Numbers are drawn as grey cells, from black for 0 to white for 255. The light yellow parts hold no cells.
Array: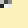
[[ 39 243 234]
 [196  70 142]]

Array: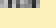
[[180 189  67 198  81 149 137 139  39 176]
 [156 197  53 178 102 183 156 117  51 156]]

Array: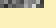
[[ 92  44 110  83 106 111 173 134 213  85  74]
 [111 143  72 133 102  74 153 133 125 177  60]]

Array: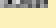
[[173 124 140 153 113 137 148  93 145  73 163 125]
 [183 151  29 184 221  94 114 118 164  96 144  67]]

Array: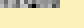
[[188 138 186 143 111 186 195  81   3 121 165 148 181  74 131]
 [166 110 184 168  99 210 104 179 114 163 149 144 156 130 115]]

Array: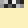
[[146  35  96  38 189 141]
 [167 199  33 236  74  37]]
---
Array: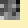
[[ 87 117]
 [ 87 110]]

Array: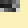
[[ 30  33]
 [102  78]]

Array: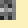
[[121  45]
 [143 169]]

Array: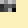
[[ 88  94]
 [ 80 164]]

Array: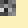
[[156 121]
 [ 38 172]]

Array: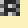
[[ 51 209]
 [ 36  35]]

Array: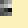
[[184 221]
 [ 52  11]]
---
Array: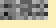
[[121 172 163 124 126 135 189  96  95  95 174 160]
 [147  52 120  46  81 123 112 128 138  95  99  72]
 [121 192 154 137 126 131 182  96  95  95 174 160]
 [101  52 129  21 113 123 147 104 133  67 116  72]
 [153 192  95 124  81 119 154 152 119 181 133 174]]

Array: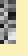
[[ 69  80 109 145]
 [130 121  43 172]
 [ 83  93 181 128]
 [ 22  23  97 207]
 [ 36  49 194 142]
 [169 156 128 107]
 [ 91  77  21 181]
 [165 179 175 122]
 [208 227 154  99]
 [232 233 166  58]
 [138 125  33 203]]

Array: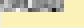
[[172 148 123 197 161 141 118 142  96 230 156 135 144 137 166 140]
 [172 124 177 200 177 112 125 159 111 224 154 141 134 107 139 146]
 [124 165 191 148 161 186 242 187 189  78 106 122 175 187 133  24]]

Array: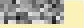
[[ 80 179 144 143 145  48 215 156 155 131  98 152 157 124  69 139]
 [104 119 111 168 131 129 123 172 160 165 104 123  72 199 157  40]
 [131 117 137 167 125 144 211 181 188 158 146 130 221 169 102 136]
 [101 196 212 122 182 175  92 111  90 221 199 200 105 172 194 150]
 [227 124 184  85  98 110  26  91  96 146 151 162  91 124 141  52]
 [126 198 209  67 228 215 119 148 118  92 223 221 228 187 151  29]]

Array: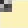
[[204 173  47]
 [ 58  77 175]
 [ 92 103 119]]

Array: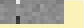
[[126 129 121 131 132 128 233 138 138 141 135 140 134 132 140 139]
 [139 143 144 133 134 137 144 128 137 146 139 122 158 137 140 130]
 [137 139 149 145 137 136 154 147 143 148 129 129 148 147 131 142]
 [137 144 141 130 136 136 150 143 129 137 151 147 134 138 137 134]
 [152 146 152 140 137 147  50 146 145 145 133 143 140 150 141 135]
 [133 140 132 136 139 146  61 142 138 126 135 146 135 142 147 143]]

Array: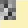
[[155 143 109  88]
 [181 143 155  62]
 [107 101 136 216]
 [ 48 174 187 191]
 [135 105 205  62]]
